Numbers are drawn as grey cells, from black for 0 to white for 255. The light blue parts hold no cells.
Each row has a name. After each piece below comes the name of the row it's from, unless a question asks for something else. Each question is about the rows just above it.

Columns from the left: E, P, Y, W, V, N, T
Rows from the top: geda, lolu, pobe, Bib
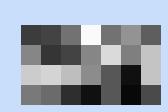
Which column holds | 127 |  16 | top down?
N
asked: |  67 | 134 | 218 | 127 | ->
lolu
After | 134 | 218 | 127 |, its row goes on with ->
| 196 |
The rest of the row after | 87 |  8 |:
| 74 |
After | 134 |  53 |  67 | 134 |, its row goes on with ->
| 218 | 127 | 196 |
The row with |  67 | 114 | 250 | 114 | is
geda

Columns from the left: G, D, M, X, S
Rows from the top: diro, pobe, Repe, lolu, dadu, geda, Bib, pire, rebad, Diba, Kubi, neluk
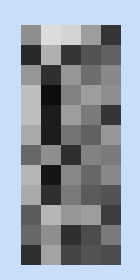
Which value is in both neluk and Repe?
| 47 |
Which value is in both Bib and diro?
| 142 |
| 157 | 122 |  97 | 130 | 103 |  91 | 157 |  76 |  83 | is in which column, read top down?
X
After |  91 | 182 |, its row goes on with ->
| 150 | 157 |  61 |
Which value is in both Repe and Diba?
| 150 |

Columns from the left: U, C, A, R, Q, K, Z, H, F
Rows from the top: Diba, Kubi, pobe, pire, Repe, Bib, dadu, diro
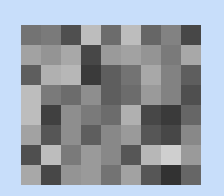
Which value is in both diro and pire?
| 154 |
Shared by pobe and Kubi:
| 168 |
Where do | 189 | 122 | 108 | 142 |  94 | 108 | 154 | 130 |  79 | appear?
pire

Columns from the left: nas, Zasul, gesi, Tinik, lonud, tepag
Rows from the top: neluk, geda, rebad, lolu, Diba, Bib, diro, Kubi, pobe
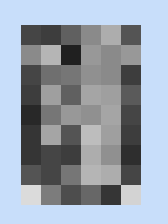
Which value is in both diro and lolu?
| 61 |
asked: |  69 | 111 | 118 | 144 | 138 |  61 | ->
rebad
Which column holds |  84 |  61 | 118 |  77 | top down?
gesi

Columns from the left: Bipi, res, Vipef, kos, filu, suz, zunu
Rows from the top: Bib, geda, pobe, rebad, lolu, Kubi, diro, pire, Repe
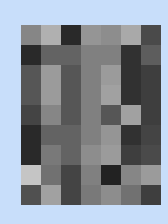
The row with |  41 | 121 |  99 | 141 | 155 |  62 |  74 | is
diro
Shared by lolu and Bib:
| 134 |
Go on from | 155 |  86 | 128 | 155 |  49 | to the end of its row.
| 62 |
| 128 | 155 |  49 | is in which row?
pobe
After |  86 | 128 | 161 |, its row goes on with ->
| 49 | 62 |
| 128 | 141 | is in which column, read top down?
kos
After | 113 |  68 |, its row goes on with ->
| 128 |  34 | 134 | 155 |

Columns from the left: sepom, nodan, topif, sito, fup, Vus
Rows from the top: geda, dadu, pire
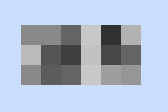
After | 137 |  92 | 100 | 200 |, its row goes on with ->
| 158 | 150 |
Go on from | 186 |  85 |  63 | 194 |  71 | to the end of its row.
| 100 |
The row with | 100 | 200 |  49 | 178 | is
geda
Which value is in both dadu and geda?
| 100 |
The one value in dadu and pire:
| 100 |
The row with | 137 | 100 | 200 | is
geda

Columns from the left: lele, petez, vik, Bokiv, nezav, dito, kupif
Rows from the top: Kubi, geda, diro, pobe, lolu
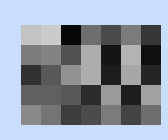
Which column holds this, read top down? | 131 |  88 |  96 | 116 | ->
petez
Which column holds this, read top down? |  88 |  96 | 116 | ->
petez
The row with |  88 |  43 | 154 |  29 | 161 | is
pobe

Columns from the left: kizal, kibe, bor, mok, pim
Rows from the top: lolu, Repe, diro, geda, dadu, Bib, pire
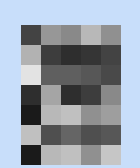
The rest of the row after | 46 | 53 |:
| 67 |
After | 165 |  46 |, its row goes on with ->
|  61 | 137 |
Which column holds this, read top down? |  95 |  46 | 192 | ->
bor
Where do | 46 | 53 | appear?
Repe
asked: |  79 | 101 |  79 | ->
Bib
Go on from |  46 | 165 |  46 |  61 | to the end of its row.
| 137 |

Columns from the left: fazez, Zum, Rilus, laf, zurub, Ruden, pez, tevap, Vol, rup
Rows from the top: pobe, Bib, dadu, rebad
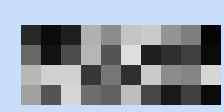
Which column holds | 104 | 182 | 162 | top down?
fazez
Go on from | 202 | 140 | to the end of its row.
| 132 | 214 |
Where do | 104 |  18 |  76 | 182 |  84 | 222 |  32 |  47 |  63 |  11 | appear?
Bib

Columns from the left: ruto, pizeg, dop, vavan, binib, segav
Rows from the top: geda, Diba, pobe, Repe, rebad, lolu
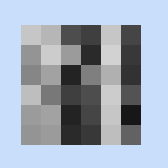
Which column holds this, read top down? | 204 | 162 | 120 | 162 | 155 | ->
pizeg
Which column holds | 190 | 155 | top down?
ruto
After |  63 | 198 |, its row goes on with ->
| 69 |
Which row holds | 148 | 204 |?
Diba
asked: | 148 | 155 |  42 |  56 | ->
lolu
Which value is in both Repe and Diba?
| 204 |

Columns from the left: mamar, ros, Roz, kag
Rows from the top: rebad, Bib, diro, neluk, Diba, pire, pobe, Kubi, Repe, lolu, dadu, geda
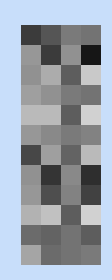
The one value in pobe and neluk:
| 159 |
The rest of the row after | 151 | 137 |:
| 122 | 130 |
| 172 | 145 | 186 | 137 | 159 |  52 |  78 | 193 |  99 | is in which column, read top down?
ros
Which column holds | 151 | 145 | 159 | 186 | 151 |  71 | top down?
mamar
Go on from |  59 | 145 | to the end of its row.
| 22 |
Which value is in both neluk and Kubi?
| 145 |

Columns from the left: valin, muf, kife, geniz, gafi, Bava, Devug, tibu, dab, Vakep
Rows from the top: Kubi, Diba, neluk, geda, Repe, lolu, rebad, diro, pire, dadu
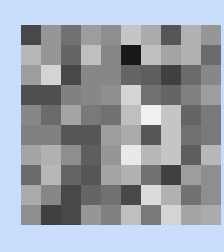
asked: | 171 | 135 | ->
pire
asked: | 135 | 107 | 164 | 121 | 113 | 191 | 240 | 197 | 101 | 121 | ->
Repe
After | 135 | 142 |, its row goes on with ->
| 212 | 113 | 101 | 129 | 157 |

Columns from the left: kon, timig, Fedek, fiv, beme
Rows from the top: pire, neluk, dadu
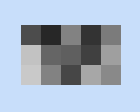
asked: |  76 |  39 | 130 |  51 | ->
pire
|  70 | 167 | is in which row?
dadu

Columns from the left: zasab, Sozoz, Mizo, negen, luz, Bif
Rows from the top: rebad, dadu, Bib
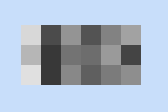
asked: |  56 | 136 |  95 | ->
Bib
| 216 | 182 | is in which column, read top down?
zasab

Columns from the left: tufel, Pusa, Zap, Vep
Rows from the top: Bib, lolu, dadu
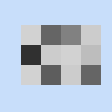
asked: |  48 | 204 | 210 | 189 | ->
lolu
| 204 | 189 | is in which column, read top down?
Vep
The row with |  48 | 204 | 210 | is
lolu
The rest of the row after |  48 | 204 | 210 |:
| 189 |
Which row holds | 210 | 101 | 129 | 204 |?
Bib
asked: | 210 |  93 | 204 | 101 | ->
dadu
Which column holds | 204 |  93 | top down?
Pusa

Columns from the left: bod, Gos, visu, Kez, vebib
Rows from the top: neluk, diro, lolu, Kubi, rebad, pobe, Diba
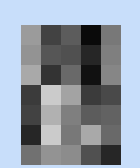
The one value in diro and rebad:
| 127 |
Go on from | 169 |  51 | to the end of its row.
| 105 |  17 | 134 |

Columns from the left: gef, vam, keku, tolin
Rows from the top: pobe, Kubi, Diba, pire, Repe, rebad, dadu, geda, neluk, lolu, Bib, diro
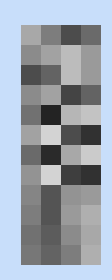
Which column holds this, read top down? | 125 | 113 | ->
gef
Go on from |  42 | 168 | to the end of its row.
| 203 |
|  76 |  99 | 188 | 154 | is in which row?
Diba

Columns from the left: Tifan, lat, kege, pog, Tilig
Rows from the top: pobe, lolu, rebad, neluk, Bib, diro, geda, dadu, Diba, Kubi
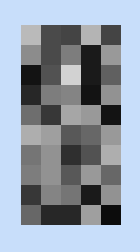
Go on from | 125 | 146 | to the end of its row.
|  88 | 153 | 103 |
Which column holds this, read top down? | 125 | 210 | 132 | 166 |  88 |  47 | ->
kege
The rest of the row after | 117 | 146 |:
|  47 |  82 | 174 |
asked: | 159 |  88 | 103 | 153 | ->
diro

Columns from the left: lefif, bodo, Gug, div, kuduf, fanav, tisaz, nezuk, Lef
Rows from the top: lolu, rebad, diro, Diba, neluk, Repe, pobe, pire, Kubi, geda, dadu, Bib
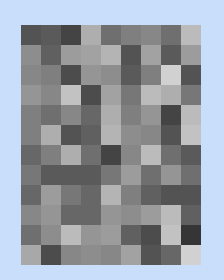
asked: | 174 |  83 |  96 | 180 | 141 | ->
Repe
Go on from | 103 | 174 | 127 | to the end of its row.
| 149 |  68 | 187 |
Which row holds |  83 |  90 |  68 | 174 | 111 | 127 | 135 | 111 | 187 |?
lolu
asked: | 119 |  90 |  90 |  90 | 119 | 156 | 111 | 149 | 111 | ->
pire
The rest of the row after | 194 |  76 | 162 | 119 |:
| 187 | 174 | 119 |
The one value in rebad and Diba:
| 162 |
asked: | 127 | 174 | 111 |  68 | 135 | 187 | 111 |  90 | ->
pobe

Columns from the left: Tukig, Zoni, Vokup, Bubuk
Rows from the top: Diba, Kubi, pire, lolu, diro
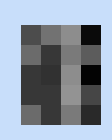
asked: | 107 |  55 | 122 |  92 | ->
Kubi
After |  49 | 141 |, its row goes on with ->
| 3 |
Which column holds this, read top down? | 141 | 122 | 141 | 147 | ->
Vokup
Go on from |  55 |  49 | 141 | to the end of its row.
| 3 |
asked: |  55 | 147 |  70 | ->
lolu
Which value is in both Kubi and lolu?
| 55 |

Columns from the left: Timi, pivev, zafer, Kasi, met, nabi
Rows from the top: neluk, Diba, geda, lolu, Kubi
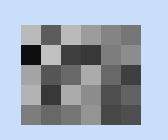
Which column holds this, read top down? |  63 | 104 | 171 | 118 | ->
zafer
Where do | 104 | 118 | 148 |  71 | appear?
Kubi
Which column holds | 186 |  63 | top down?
zafer

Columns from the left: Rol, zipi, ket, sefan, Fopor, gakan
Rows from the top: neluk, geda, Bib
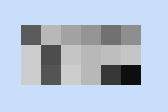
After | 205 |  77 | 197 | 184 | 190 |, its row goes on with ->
| 197 |
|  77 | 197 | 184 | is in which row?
geda
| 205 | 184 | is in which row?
Bib
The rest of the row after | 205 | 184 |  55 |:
| 14 |
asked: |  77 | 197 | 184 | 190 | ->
geda
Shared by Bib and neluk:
| 184 |

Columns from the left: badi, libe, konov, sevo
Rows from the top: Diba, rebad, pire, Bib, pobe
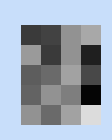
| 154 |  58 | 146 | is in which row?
rebad
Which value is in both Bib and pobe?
| 146 |

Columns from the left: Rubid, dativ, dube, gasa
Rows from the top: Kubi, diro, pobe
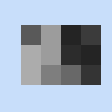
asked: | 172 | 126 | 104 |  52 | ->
pobe
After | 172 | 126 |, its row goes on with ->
| 104 |  52 |
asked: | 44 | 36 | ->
diro
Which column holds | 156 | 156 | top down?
dativ
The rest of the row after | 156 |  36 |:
| 59 |

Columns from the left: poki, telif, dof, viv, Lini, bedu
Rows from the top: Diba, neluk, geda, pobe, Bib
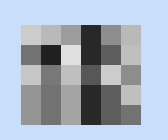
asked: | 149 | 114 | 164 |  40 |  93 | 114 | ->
Bib
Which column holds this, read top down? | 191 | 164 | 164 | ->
dof
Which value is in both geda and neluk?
| 191 |
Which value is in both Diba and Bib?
| 40 |
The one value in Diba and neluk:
| 40 |

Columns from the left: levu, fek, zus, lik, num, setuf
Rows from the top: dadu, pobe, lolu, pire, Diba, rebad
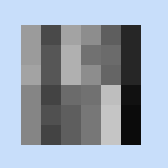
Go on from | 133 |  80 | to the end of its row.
|  94 | 119 | 197 |  11 |
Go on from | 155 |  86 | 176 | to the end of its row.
| 113 | 107 |  38 |

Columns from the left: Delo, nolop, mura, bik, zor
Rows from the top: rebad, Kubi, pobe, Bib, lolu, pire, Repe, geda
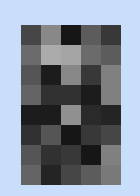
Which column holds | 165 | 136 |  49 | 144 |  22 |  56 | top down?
mura
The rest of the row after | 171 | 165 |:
| 107 |  92 |
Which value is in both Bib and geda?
| 100 |
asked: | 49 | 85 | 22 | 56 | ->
pire
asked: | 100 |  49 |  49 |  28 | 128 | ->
Bib
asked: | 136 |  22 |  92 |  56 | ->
rebad

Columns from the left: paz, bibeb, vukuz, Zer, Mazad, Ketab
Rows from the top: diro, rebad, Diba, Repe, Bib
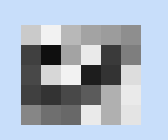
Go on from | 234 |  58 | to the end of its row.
| 126 |
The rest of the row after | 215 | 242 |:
|  29 |  51 | 221 |
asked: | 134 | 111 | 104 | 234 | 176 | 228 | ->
Bib
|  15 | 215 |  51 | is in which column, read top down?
bibeb
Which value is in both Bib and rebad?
| 234 |
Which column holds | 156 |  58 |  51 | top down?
Mazad
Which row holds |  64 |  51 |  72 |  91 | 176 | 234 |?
Repe

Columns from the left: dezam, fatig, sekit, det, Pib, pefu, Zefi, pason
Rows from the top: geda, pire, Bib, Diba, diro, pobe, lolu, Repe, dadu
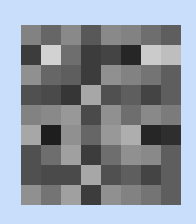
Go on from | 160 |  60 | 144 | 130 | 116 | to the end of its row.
| 94 |
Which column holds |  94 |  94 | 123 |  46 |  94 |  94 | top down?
pason
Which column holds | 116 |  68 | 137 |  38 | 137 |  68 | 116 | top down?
Zefi
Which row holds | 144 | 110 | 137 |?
diro
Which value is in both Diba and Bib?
| 94 |
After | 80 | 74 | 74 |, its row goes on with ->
| 167 |  80 |  94 |  68 |  94 |
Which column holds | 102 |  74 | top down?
fatig

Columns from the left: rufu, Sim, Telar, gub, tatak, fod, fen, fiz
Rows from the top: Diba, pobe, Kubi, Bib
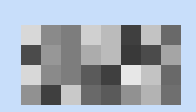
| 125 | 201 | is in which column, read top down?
Telar
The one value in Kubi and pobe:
| 125 |
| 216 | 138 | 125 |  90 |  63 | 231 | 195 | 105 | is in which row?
Kubi
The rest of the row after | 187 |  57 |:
|  75 | 165 |

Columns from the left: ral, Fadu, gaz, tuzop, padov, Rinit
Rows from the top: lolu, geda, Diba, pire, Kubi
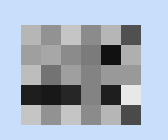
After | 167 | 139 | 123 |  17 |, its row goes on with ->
| 175 |
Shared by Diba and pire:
| 131 |
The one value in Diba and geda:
| 159 |
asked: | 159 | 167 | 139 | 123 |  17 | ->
geda
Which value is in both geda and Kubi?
| 139 |

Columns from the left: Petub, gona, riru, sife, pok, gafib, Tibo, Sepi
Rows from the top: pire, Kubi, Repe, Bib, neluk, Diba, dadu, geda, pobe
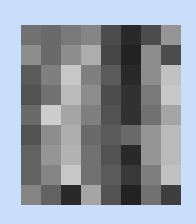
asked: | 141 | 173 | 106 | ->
Diba
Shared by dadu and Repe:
| 41 |
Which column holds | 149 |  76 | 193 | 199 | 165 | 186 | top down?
Sepi
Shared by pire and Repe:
| 41 |
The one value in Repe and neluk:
| 127 |
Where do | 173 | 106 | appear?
Diba
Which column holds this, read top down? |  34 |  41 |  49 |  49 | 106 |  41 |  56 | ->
gafib

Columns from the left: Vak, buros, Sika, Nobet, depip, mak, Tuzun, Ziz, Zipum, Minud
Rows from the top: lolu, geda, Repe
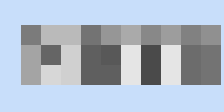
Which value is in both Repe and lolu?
| 115 |
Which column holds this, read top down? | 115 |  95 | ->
Nobet

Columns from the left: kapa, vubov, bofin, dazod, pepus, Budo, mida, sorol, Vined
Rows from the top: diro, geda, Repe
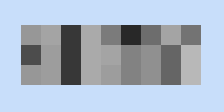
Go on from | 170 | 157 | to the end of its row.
| 130 | 144 | 101 | 184 |
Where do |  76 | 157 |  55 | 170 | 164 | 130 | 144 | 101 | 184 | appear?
geda
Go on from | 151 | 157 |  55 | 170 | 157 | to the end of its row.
| 130 | 144 | 101 | 184 |
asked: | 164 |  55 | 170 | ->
diro
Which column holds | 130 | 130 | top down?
Budo

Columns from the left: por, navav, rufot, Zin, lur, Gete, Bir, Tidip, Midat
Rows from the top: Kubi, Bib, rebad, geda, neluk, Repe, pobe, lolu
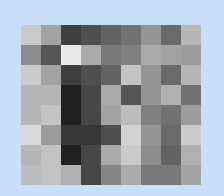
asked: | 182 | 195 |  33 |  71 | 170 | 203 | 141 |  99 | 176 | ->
pobe
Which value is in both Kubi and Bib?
| 163 |

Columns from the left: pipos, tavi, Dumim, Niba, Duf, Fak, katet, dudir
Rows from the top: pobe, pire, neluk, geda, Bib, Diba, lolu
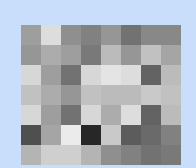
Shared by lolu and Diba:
| 129 |
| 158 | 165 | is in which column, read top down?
tavi

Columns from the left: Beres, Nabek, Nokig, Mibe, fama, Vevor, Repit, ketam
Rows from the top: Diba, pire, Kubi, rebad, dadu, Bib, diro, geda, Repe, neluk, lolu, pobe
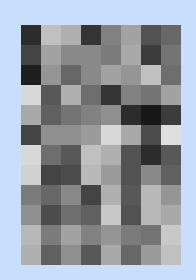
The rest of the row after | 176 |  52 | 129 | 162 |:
|  82 | 103 |
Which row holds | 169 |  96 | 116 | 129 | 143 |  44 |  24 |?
dadu

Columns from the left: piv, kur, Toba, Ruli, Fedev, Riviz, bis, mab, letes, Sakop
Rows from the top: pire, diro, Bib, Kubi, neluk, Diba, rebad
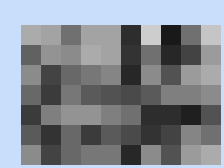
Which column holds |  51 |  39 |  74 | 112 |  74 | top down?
Riviz
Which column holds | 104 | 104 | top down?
Toba

